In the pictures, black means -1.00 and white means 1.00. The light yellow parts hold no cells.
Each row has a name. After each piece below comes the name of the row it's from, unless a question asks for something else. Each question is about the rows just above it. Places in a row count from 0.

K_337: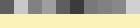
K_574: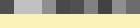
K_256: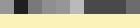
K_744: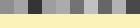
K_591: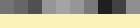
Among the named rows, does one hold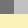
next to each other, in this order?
yes
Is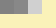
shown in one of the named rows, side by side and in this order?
yes
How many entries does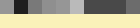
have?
10
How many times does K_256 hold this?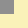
1

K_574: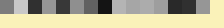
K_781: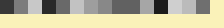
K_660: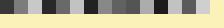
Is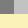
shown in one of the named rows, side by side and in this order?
no
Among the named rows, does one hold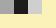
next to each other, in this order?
yes
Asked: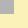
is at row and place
K_574, 8
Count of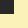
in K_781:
1

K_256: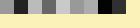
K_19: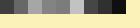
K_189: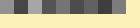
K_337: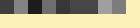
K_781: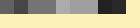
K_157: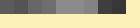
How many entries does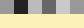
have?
6
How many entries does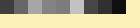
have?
9
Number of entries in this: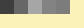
5
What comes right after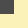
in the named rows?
[-0.24]

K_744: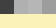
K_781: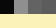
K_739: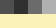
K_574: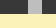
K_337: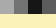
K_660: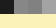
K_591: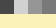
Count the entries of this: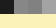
4
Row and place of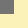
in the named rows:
K_337, 1
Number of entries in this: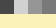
4
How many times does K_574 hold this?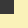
3
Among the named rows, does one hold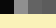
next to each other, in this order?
yes

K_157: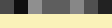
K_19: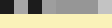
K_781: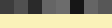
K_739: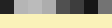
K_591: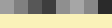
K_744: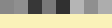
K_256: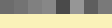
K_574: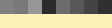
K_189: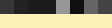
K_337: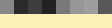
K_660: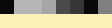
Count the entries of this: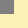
1
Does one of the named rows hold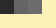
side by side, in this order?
yes
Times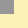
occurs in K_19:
3

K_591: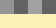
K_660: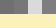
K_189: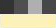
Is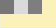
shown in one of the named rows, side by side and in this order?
yes
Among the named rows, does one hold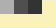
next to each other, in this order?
no

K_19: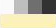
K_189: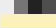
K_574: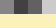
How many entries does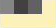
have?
3
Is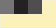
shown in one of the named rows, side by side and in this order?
yes
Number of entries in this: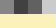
4

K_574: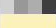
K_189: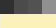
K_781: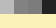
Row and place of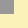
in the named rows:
K_574, 1
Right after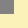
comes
[-0.03]
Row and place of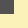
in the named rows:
K_189, 2

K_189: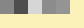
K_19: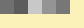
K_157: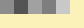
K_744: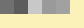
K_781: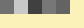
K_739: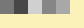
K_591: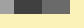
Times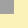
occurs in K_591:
1
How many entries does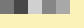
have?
5
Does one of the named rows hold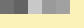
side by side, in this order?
no
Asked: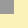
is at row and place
K_744, 3
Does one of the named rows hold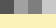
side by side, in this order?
yes
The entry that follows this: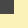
[0.63]
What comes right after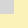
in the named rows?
[0.10]

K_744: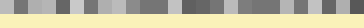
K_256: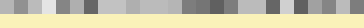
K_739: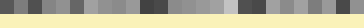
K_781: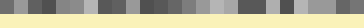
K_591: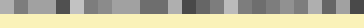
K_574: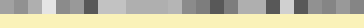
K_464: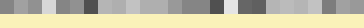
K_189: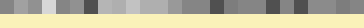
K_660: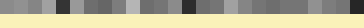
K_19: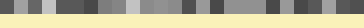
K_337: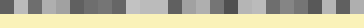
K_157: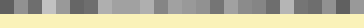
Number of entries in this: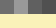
4
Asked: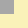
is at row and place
K_781, 16
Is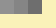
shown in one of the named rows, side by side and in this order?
no
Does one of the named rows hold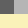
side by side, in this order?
yes
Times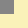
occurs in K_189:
8

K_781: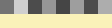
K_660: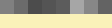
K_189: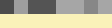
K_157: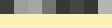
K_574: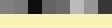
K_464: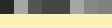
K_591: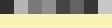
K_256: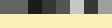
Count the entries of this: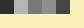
5
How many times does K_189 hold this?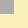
0
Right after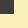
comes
[0.24]
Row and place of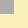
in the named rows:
K_781, 7
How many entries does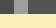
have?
4
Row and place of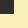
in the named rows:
K_591, 0
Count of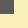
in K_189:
0

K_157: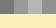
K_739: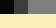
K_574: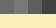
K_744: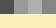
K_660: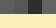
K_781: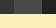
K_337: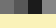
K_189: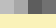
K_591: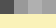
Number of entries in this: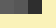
3
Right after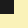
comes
[0.04]
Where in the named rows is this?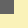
K_660, 3
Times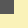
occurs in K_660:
1

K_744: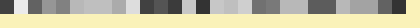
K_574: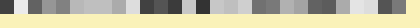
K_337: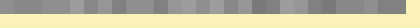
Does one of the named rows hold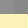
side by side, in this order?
yes
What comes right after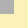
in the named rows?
[0.28]

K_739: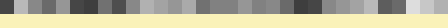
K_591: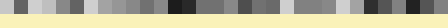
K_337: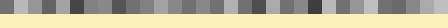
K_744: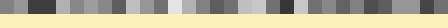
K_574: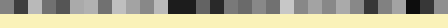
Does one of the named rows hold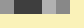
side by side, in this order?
yes
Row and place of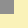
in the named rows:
K_574, 31
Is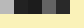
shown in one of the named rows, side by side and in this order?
no
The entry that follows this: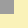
[0.07]
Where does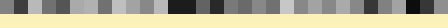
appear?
K_574
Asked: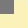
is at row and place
K_574, 16

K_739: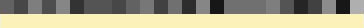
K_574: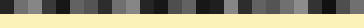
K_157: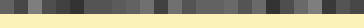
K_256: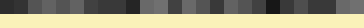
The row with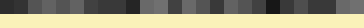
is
K_256
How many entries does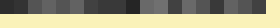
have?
19
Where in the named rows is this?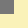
K_739, 10
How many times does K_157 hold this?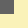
4
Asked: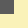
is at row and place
K_157, 8
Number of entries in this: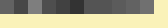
11

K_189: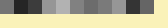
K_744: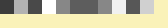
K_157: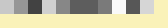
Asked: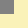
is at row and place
K_189, 5
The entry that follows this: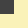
[0.63]
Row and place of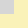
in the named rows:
K_157, 10
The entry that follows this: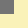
[-0.71]
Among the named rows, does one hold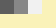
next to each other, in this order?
yes
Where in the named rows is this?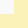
K_157, 8
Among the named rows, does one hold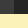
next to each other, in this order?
no

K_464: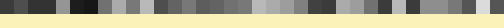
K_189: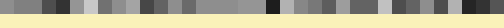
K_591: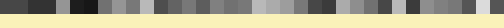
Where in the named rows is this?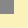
K_189, 21
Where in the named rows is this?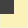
K_464, 22
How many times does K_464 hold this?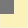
4
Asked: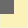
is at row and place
K_189, 13
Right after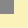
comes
[-0.06]
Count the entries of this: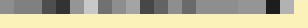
21

